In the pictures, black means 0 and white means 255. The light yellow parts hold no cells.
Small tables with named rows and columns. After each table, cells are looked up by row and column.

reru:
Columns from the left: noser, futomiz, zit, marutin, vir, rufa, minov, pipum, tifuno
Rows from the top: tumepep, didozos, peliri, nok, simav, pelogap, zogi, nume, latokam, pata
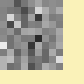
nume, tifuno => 123
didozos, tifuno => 170
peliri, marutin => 101
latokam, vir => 110
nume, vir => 87
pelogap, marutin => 121

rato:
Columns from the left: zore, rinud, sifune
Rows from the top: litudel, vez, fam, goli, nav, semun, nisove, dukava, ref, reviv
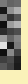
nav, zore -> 44
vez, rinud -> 144
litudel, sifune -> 106
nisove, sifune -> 123
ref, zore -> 63
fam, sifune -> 84
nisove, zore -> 225
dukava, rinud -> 138
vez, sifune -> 174
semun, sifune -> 132
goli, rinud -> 156
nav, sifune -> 78
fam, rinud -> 52
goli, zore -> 14
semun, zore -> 157
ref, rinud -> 75
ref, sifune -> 32
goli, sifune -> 180
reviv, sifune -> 27
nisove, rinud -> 25

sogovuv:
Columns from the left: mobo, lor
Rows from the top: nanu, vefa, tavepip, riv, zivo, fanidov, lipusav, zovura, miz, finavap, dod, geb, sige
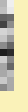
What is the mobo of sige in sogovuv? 137
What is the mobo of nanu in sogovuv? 183
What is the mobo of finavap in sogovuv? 165
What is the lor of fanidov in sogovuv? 153
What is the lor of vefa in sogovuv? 232
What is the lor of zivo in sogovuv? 199
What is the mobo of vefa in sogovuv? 192
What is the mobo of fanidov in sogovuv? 196
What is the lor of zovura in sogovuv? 43

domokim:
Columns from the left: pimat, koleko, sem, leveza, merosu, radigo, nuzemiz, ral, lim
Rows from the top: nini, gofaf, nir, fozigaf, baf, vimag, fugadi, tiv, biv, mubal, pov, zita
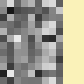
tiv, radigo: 116
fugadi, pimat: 128
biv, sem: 149
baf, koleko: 105
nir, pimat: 63
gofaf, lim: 199
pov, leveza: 132
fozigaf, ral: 217
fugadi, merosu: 91
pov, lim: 95
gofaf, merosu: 91
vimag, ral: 43
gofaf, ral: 132
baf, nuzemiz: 212
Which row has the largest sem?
vimag

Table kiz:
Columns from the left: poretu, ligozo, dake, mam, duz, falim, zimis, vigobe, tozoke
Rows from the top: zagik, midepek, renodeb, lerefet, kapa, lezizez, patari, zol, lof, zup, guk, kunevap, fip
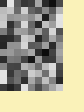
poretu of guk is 227
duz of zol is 167
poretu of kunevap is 226
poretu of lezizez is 41
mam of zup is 180
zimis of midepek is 136
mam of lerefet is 215
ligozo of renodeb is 148
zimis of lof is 57
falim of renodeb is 181
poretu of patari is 37
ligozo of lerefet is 49
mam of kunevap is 47
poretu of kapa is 126

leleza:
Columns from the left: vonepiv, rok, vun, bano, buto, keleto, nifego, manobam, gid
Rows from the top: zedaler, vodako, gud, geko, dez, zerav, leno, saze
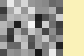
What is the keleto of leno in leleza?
158
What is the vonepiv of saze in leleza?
77
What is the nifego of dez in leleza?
69
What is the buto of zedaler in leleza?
151
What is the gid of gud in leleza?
205
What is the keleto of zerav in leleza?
154
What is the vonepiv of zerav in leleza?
115
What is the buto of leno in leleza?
79
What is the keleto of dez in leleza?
165
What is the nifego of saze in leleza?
126
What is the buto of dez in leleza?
198
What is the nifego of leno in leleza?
126
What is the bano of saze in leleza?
164
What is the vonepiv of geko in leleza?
183
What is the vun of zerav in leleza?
196
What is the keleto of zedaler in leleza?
143
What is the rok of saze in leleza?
148
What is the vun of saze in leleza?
139
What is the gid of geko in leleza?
61
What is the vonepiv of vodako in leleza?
58
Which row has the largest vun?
vodako

